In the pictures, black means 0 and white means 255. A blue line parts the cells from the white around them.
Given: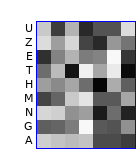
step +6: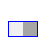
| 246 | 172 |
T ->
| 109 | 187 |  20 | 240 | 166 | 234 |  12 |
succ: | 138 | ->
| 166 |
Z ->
| 220 | 158 | 214 |  68 |  41 | 151 | 116 |
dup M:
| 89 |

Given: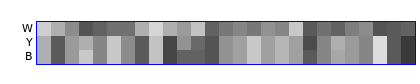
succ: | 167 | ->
| 154 |
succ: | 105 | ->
| 84 |
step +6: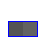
|  90 | 104 |
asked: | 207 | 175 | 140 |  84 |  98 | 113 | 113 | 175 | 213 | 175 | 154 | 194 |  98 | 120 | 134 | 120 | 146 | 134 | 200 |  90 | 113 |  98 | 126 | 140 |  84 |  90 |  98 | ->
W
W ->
| 207 | 175 | 140 |  84 |  98 | 113 | 113 | 175 | 213 | 175 | 154 | 194 |  98 | 120 | 134 | 120 | 146 | 134 | 200 |  90 | 113 |  98 | 126 | 140 |  84 |  90 |  98 |
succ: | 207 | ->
| 175 |
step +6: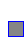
| 140 |

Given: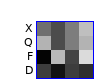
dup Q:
| 179 |
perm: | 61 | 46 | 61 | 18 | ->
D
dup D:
| 61 |

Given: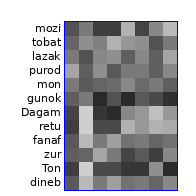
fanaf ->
|  89 | 185 | 122 | 159 | 114 | 122 | 101 | 114 |
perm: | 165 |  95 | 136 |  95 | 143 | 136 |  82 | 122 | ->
lazak
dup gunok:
| 42 |
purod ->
| 165 |  95 | 143 |  89 | 122 | 122 |  95 | 136 |
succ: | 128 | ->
| 177 |

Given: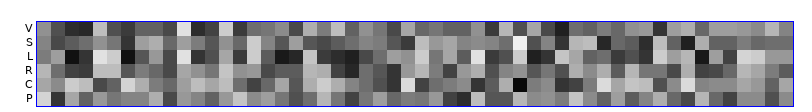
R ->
| 182 | 110 |  66 |  59 | 189 | 189 |  86 | 124 | 104 |  73 | 166 | 145 | 118 | 196 | 145 | 152 |  73 |  92 |  92 | 182 | 174 |  66 |  39 | 110 |  86 |  52 | 152 | 182 | 124 |  66 | 152 | 174 |  80 | 132 | 145 |  86 | 118 |  80 | 174 | 139 | 174 |  92 | 182 | 118 | 118 |  73 | 174 |  66 |  73 | 104 | 182 | 166 | 124 |  92 |
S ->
| 132 |  73 |  92 | 110 | 145 | 118 |  52 | 158 | 174 | 104 | 158 | 124 |  86 | 145 | 104 | 204 | 132 |  86 | 158 |  86 |  73 |  92 | 110 | 132 | 124 |  86 |  59 | 189 | 152 | 166 | 132 | 139 | 132 | 110 | 240 |  80 | 132 |  52 | 182 | 189 |  39 | 104 |  92 |  45 | 189 |  98 |  32 | 174 |  98 |  98 | 124 | 104 | 110 | 110 |

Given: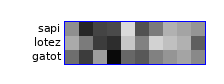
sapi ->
| 143 |  38 |  68 |  74 | 218 |  81 | 123 | 177 | 164 | 149 |

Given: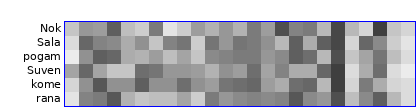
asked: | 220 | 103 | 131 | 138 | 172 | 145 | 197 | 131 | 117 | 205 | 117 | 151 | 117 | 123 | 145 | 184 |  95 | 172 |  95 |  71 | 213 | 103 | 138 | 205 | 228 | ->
Sala
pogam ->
| 236 | 145 |  95 | 103 | 172 | 178 | 157 | 190 | 164 | 197 | 138 | 131 | 123 | 123 | 151 | 138 |  95 | 110 | 184 |  79 | 197 | 164 | 117 | 190 | 220 |

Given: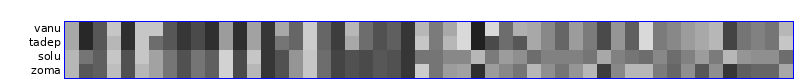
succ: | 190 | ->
| 81 |
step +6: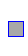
| 174 |
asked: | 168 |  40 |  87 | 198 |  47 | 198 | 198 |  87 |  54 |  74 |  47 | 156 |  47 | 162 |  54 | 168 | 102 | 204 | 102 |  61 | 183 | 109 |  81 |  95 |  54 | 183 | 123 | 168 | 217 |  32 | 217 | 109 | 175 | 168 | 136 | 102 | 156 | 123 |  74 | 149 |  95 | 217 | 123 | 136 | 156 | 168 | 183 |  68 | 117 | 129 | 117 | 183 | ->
vanu
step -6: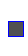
| 75 |
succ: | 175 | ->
| 168 |

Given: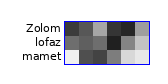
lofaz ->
| 110 |  95 | 110 |  32 | 132 | 195 |
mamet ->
| 240 |  79 |  67 | 125 | 216 | 232 |
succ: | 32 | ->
| 132 |
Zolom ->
|  59 |  87 | 166 |  53 |  38 | 158 |
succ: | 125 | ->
| 216 |
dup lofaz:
| 110 |

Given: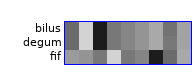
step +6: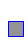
| 154 |
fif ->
| 155 | 148 | 120 | 211 | 120 | 133 |  28 | 107 | 169 |
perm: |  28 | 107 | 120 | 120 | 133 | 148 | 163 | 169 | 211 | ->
degum
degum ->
| 107 | 211 |  28 | 120 | 133 | 148 | 169 | 120 | 163 |

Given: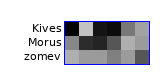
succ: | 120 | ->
| 162 |
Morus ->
| 135 |  44 |  36 |  86 | 175 | 155 |
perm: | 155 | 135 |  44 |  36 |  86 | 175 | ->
Morus
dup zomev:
| 155 |
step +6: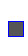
| 92 |
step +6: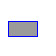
| 161 | 161 |

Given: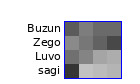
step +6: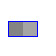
| 138 | 171 |
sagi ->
|  53 | 194 | 187 | 180 |
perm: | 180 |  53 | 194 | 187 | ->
sagi
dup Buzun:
| 106 |

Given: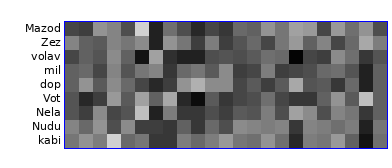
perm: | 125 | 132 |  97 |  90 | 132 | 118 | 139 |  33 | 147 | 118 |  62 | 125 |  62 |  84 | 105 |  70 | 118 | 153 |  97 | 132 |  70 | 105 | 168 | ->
Zez
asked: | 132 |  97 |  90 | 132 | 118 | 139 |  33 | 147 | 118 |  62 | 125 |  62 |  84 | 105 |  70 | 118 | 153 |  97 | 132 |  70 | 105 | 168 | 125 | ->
Zez
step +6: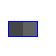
|  76 | 103 |
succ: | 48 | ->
| 33 |
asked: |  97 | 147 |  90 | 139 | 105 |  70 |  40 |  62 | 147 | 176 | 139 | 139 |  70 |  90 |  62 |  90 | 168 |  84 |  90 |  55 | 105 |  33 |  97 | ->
dop
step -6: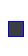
| 56 |

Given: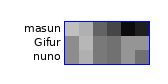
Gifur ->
| 141 | 183 | 121 | 113 | 149 | 149 |
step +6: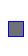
| 119 |
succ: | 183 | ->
| 121 |
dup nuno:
| 113 |

